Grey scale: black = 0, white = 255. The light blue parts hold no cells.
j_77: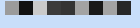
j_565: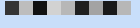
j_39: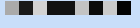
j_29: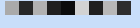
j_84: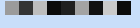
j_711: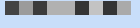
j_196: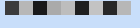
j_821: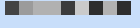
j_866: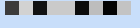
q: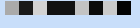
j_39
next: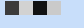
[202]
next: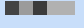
[52]

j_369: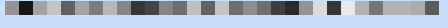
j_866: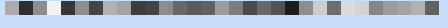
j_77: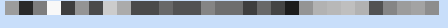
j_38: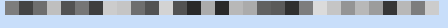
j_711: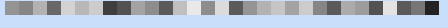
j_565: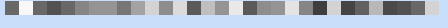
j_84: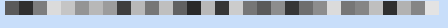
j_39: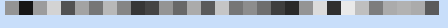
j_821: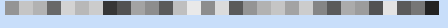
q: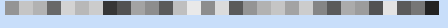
j_821
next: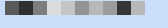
[125]
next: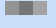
[211]
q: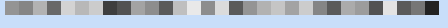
j_711

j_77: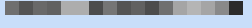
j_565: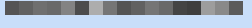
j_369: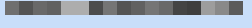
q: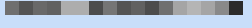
j_77
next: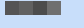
[165]
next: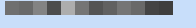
[157]

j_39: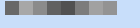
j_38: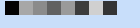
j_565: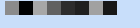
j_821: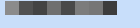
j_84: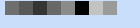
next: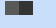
[104]
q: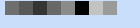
j_84
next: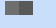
[52]
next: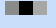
[97]
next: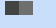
[73]

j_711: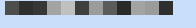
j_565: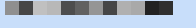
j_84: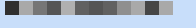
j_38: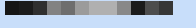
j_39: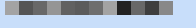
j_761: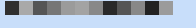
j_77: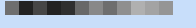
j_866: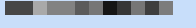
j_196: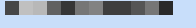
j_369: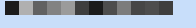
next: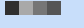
[176]
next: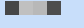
[97]
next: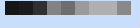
[27]
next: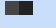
[47]

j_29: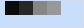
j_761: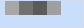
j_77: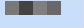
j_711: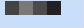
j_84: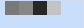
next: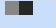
[195]
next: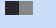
[152]
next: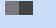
[127]
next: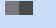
[33]

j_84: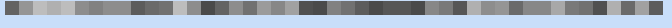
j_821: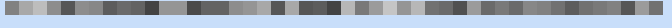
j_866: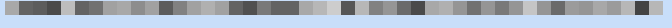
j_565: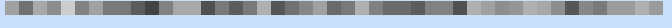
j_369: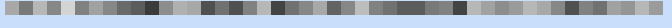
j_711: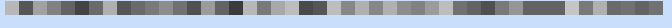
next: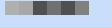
[183]
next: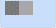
[189]

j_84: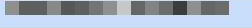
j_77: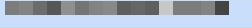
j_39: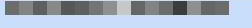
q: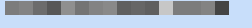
j_77
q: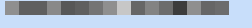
j_84
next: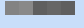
[199]
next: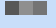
[131]
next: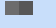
[143]

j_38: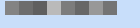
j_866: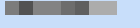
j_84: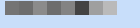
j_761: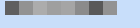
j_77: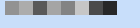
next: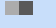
[165]
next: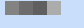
[172]
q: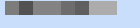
j_866
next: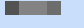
[95]
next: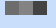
[159]
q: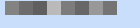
j_38

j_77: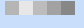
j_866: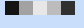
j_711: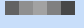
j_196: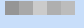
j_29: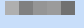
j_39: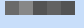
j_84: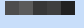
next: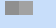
[128]
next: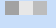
[48]
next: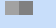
[71]
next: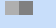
[149]
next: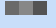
[98]
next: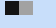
[231]

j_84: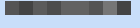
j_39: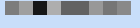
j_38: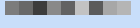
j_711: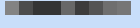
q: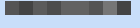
j_84
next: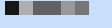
[137]
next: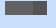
[118]

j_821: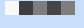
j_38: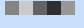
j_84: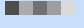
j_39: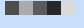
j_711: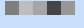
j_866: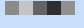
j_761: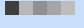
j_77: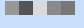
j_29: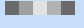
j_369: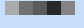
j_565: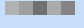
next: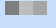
[69]
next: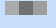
[218]
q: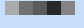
j_369
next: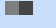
[126]
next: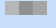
[189]
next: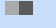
[40]
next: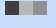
[165]

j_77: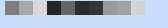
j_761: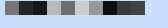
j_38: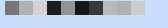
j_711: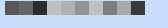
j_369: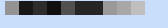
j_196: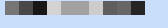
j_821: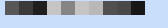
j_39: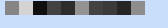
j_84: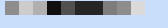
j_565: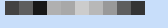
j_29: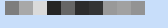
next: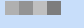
[168]
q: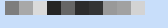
j_77
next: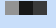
[184]

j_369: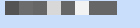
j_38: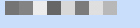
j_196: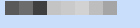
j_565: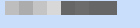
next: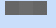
[102]
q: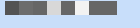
j_369
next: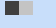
[202]
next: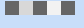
[102]

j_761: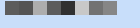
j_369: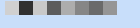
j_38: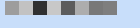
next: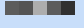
[200]
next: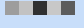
[173]
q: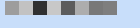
j_38
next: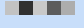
[120]
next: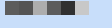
[114]
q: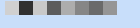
j_369
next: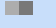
[126]

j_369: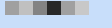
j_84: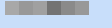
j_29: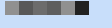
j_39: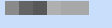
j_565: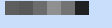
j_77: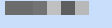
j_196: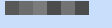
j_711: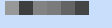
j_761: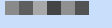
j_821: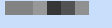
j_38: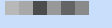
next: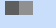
[33]
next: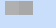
[168]
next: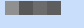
[144]
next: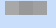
[115]

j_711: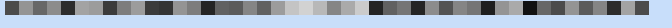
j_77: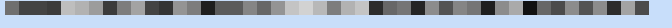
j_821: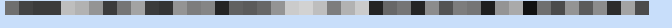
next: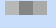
[203]
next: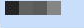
[97]
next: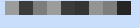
[97]
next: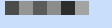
[75]
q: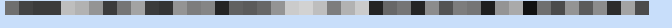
j_821
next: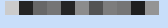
[170]
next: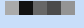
[91]

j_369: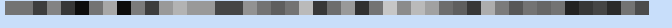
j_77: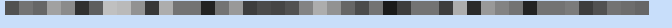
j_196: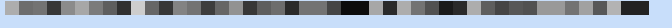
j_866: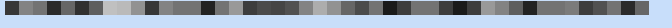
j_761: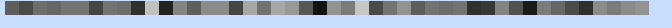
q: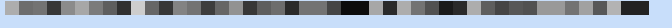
j_196
